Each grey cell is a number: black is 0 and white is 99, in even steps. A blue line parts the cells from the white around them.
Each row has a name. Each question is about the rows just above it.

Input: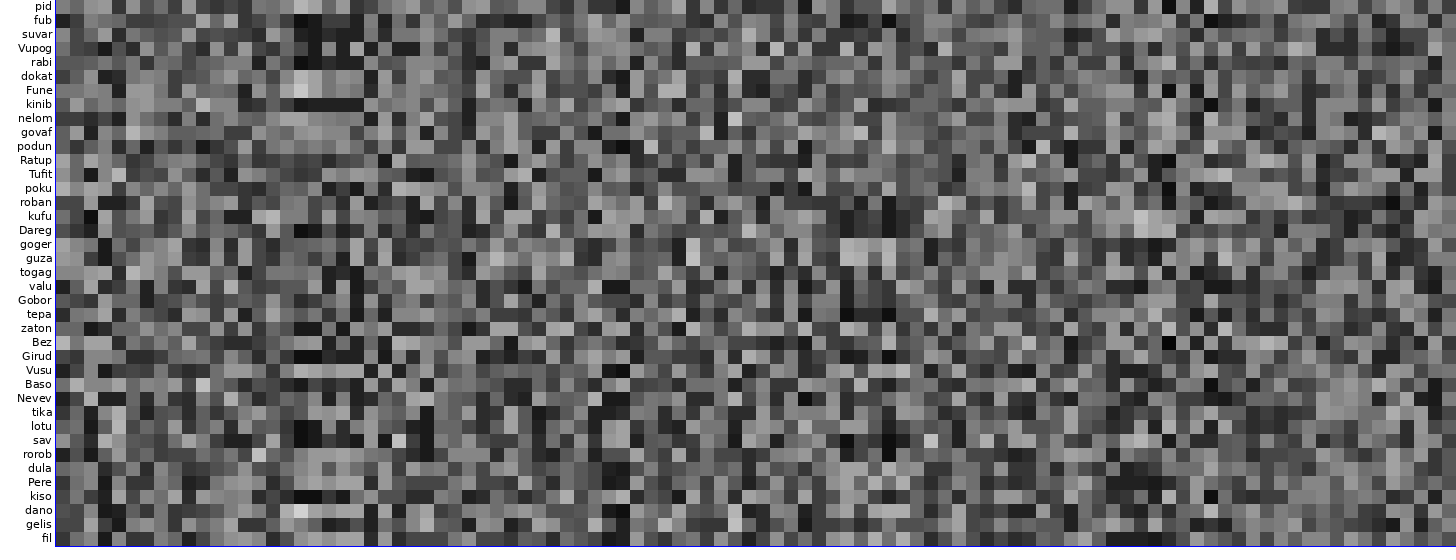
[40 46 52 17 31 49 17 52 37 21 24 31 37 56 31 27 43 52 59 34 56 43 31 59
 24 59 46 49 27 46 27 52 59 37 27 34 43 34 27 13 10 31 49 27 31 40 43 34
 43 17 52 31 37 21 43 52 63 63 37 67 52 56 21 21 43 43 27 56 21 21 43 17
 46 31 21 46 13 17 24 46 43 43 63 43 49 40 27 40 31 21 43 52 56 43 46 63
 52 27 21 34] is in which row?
dula
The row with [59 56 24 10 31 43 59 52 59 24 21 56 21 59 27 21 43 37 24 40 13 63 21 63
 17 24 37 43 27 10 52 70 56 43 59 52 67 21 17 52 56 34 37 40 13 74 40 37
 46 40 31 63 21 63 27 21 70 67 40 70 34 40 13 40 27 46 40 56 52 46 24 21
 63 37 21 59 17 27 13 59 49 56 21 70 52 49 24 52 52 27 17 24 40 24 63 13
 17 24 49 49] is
guza
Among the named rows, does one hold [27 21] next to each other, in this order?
yes
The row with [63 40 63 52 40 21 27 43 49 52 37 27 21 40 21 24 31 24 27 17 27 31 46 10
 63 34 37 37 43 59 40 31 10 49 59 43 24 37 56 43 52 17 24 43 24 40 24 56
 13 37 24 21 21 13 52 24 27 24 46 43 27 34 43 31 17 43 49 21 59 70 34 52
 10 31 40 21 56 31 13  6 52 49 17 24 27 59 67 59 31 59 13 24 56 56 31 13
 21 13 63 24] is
Ratup

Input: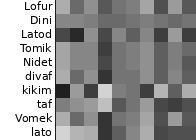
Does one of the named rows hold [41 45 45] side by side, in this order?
no
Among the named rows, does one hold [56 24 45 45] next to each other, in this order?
no
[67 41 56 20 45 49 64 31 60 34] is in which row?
Vomek
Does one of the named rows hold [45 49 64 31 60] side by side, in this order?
yes
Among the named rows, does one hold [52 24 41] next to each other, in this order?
no
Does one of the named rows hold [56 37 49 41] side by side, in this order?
yes

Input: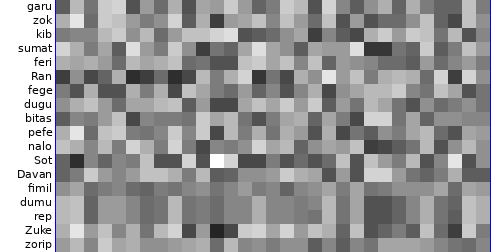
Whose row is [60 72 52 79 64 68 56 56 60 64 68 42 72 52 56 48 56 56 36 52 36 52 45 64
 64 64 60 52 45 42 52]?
zorip
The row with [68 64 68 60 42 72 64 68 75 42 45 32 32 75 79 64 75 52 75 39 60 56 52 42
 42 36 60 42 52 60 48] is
feri
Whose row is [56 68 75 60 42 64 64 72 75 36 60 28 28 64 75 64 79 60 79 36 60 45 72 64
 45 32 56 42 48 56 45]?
dugu

